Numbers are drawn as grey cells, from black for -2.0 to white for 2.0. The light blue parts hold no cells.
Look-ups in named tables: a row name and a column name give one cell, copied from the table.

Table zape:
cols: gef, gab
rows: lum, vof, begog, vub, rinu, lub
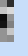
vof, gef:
1.1
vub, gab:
0.0
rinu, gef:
0.3
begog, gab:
0.3
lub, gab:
0.2
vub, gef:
-1.7
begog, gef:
-1.8
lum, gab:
-1.3
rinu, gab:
1.1
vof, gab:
1.4
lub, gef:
0.3
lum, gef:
0.3

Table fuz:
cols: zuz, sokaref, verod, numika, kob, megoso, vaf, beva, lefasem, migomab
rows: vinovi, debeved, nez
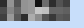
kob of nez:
0.7
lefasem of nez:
-0.6
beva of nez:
-1.1
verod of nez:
-0.6
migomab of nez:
-0.7
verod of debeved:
-0.4
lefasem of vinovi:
-0.7
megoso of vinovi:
-1.7
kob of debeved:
0.4
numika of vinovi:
0.3
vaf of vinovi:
-0.3
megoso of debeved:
1.1
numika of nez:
-1.3
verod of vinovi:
-0.7
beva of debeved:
-0.4
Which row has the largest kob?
nez

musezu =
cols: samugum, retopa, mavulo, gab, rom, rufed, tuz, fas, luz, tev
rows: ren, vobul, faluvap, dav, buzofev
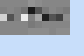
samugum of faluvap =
1.3
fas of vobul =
0.1
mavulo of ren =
0.1
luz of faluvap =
-1.0
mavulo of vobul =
0.0
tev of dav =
0.1
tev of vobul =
-0.1
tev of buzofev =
0.2
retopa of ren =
0.1
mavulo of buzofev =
0.1
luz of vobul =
0.0
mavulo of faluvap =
0.0
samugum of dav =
0.1
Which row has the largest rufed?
faluvap

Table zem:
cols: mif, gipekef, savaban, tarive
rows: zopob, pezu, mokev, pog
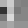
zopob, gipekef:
1.2
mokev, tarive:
0.1
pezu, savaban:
-0.1
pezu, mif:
-1.2
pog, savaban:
0.3
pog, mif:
0.4
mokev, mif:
-0.1
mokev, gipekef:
1.4
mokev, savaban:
0.1
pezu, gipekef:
1.0
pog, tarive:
0.3
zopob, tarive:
0.0
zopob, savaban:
0.1
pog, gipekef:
0.6
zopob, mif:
0.8
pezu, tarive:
0.1

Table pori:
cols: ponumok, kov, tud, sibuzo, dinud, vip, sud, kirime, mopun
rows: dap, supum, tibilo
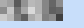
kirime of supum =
-0.5
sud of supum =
0.1
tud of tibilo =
0.0
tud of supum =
-0.2
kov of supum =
1.1
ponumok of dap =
0.7
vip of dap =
0.8
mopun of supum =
-0.4
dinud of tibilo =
0.7
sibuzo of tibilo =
-0.5
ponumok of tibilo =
1.2

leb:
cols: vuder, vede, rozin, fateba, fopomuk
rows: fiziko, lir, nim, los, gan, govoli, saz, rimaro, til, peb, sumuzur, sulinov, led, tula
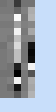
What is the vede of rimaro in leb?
0.0
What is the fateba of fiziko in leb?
-0.2
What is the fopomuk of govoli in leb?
0.0
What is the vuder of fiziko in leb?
-0.2
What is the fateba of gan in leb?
-0.1
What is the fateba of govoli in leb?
0.0
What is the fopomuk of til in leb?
-1.8
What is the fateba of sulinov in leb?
-0.1
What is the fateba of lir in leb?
0.0

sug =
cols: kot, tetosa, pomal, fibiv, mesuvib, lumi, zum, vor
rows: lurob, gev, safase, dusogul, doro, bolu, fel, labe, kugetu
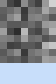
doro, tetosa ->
-0.9
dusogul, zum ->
0.4
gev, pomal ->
0.0
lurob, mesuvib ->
-0.6
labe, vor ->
-0.3
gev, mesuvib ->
-0.2
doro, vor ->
0.8
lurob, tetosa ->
-0.9
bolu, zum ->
-0.7
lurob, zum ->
0.4
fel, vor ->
1.1
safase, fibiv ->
-1.0
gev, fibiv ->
-1.1
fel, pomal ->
-0.9

